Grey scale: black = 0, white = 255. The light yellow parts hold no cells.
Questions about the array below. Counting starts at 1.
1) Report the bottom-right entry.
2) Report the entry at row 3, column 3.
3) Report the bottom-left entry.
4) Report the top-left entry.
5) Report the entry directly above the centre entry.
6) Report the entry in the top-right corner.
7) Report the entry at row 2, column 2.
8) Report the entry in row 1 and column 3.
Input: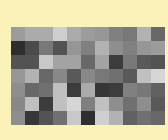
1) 104
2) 200
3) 142
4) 156
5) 104
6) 104
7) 75
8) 171

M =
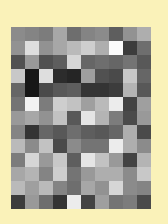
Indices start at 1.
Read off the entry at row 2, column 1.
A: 146
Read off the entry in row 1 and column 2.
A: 132
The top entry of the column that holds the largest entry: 94
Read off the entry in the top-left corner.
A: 139
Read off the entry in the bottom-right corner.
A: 74
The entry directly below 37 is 94
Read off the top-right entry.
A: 174
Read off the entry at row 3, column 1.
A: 81
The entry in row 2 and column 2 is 222
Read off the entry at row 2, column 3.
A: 146
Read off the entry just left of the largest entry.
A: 174
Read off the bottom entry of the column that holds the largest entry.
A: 116
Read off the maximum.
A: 250
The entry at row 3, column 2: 153
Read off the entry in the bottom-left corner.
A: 60
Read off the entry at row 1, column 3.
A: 124

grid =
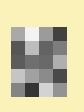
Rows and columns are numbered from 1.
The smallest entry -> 52
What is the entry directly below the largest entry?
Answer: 189
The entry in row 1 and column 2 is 243
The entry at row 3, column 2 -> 111
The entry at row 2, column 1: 86
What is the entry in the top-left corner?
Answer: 169

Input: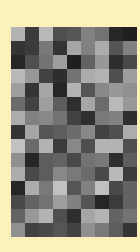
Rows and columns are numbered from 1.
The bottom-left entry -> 144
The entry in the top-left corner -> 179
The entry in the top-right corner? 31
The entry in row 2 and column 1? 52
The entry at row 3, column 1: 38
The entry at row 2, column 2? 59
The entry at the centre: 107
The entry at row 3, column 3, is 115
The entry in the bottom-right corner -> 52
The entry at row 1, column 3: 185
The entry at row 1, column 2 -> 59
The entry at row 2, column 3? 121
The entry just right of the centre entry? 136

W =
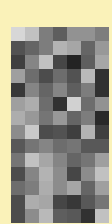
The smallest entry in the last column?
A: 41
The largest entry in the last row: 193
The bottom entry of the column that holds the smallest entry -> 88
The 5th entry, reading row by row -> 146
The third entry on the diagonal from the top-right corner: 35
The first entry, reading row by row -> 215
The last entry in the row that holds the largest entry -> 125
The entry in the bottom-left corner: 76
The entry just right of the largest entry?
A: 193
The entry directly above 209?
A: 94
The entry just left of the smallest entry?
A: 70
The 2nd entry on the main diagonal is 101
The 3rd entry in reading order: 125
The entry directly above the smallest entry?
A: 166
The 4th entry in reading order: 94
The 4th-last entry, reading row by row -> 94
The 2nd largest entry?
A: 209
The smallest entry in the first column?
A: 56
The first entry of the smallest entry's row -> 63
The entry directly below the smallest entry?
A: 82
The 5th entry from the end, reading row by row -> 185
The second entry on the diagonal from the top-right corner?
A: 101

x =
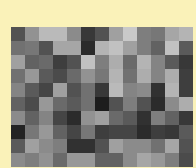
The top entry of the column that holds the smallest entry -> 82
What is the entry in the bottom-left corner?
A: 139
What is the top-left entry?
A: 82
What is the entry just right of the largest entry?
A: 126
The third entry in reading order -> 186
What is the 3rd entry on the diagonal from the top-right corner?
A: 132
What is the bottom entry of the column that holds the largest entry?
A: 139
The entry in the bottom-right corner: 75
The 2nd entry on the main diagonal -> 119
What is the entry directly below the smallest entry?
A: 160
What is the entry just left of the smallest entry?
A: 113
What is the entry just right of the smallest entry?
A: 82
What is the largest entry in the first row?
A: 201
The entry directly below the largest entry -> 160
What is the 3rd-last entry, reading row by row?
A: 152
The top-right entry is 180
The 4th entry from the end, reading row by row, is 166
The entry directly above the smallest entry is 56
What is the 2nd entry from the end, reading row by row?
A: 126
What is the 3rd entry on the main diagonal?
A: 106
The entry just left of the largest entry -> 160
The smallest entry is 29
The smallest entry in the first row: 56

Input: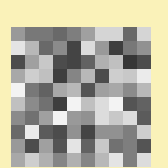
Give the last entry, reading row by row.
220
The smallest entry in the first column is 76
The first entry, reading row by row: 153
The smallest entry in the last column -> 76
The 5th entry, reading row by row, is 126
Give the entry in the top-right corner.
213
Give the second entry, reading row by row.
120
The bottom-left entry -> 168
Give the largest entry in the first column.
243
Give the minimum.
54
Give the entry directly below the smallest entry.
200
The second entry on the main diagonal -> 184
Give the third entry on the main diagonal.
200
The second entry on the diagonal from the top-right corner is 120
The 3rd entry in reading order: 120
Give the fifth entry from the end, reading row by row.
133
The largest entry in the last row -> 228
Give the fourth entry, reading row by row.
105
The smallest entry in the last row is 126
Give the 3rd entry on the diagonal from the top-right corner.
192
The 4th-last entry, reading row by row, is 184

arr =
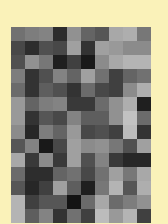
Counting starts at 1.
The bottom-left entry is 180
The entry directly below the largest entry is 188
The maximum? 194
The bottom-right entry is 64
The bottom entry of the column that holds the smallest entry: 113
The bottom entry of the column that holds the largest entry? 180
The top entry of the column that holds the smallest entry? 145
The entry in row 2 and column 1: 72
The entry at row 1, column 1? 113
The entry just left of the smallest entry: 86
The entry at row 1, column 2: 125
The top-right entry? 119
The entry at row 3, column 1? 80
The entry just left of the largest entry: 145
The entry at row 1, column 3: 131
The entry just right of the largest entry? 107
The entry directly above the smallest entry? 94
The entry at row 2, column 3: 80
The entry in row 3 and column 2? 145
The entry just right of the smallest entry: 107
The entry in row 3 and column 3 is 119
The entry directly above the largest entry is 174
